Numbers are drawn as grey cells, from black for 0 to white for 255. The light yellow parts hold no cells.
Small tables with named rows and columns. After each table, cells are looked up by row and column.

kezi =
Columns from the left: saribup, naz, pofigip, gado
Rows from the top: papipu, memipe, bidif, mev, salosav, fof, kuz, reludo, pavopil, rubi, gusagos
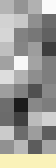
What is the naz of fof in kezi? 178
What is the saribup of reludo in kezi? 109
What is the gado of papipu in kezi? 250
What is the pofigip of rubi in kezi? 157
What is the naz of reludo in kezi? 27
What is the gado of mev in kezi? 61
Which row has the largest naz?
salosav

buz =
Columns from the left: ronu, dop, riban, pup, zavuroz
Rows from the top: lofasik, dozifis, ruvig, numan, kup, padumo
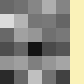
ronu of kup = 149
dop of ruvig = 161
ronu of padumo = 42
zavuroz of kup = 165
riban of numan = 19
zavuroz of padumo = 65
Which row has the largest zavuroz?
kup

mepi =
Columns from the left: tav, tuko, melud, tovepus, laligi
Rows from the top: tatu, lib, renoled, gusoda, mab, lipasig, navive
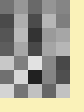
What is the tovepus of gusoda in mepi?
165
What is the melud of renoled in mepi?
51
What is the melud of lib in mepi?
75
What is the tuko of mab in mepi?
127
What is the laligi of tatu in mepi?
133
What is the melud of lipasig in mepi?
33
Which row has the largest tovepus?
lib

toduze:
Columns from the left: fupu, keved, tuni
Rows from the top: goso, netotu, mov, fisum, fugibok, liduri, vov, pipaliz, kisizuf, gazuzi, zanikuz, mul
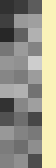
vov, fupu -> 171
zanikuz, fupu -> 124
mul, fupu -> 130
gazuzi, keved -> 131
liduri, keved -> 124
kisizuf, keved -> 110
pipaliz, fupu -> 50
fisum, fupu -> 118
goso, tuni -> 92
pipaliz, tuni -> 159
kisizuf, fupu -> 81

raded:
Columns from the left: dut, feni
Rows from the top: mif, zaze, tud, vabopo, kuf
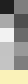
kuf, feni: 126
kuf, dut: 196
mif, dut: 31
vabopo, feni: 153
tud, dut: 242
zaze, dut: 169
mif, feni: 126
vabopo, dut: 195
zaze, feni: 78
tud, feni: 106
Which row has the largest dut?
tud

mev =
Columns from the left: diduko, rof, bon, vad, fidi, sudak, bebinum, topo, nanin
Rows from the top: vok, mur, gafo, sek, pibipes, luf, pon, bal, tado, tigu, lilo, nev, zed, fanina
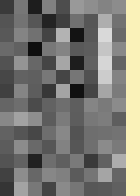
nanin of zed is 101
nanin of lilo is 122
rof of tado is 162
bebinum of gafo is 88
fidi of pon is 164
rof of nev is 98
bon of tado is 142
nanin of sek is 136
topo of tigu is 112
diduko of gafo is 88
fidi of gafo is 179
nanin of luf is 131
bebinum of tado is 120
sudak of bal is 94
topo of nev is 97
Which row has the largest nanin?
nev

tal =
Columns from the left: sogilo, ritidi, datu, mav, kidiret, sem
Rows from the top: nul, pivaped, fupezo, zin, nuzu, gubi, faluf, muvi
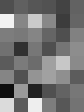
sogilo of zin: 113
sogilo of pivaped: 242
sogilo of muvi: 219
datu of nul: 86
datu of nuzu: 108
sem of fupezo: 129
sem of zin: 141
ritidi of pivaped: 134
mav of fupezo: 101
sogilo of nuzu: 91
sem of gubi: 92
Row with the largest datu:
muvi

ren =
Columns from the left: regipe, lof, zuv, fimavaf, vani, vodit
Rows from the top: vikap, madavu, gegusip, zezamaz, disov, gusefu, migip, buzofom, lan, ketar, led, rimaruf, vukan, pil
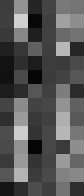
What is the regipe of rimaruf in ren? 58
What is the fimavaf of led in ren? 71
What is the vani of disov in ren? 59
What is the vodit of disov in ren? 74
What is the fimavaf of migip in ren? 64
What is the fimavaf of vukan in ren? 74
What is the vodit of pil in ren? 45
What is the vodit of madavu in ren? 142
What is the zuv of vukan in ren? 59
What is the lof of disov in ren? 46
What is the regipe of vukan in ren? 87
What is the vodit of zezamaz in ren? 38
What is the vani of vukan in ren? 130
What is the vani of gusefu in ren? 67
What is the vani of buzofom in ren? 146
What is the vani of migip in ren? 125
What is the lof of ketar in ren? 204
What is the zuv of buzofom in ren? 67
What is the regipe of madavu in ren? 63
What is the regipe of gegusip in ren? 57

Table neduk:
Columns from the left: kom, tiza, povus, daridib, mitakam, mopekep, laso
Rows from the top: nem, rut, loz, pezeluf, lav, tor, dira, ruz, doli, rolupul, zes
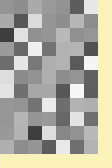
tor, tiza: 140
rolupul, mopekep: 146
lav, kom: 109
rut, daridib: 149
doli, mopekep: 228
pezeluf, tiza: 104
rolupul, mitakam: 135
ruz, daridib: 234
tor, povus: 147
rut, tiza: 87
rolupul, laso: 185
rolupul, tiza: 178
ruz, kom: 151
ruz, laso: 175
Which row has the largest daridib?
ruz

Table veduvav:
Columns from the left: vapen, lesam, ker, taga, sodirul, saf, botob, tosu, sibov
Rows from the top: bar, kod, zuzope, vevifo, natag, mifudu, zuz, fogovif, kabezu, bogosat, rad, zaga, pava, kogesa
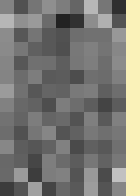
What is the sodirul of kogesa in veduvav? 104
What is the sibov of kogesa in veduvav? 134
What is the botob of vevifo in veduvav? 128
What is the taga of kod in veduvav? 107
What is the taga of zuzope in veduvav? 88
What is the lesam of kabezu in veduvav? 100
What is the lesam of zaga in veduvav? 96
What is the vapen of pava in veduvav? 105
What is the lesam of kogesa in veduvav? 84
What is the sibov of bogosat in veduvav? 119
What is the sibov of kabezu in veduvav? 128
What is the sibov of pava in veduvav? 193
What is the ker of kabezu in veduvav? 125
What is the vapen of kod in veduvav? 182

